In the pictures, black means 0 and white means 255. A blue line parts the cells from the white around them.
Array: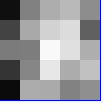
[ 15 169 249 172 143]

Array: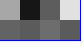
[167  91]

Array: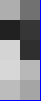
[174  54]

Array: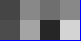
[ 69 164]

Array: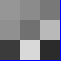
[150 113  43]

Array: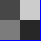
[71 39]

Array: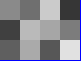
[138 186  87]

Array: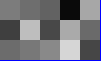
[124 190 137]

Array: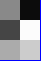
[137 252]
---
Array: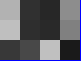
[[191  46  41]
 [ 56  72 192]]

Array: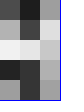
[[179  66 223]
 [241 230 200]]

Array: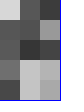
[[ 86  81 153]
 [ 89  54  68]]

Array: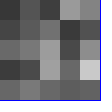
[[ 69  90 113]
 [105 120 156]]

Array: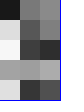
[[222  87 127]
 [247  62  46]]

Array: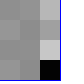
[[150 141 160]
 [142 143 199]]

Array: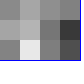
[[165 180 118]
 [131 232 126]]
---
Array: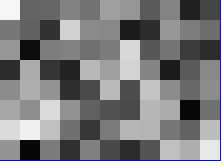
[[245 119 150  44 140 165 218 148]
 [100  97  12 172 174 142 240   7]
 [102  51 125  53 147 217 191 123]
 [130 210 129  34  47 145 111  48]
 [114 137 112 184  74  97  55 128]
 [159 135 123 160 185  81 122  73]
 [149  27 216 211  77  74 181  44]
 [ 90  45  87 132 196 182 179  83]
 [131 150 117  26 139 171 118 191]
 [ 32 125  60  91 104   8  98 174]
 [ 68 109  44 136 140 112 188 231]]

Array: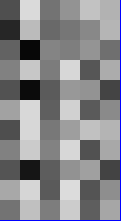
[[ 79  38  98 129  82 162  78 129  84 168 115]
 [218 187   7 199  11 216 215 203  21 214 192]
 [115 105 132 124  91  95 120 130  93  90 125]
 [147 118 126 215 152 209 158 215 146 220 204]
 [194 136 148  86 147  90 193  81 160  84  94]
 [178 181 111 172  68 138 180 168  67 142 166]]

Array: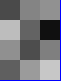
[[ 74 189 144  95]
 [132  99  77 155]
 [145  16 127 199]]

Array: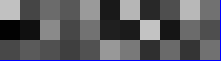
[[193   2  72]
 [ 69  16  90]
 [107 138  80]
 [ 88  71  63]
 [154 114  81]
 [ 25  31 152]
 [182  27 121]
 [ 40 195  47]
 [ 78  21 106]
 [184 107  52]
 [113  78 113]]

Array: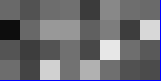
[[105  13  84 109]
 [ 82 104  61  68]
 [109 152  83 209]
 [112 151 112 114]
 [ 59  96  72 177]
 [136 125 231 111]
 [110  61 110  81]
 [106 216  89  75]]

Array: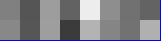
[[128 136]
 [ 85  86]
 [157 158]
 [ 98  59]
 [237 179]
 [142 133]
 [113 114]
 [ 99 176]]

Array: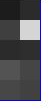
[[ 28  63  43  83  71]
 [ 43 213  46  69  65]]
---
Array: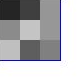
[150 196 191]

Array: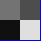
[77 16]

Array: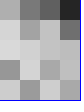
[ 37 194 209 151]

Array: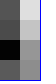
[223  75]

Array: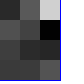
[208  66  62]

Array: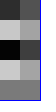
[ 82 200]

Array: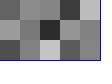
[188 149 196]

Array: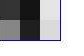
[228  31]
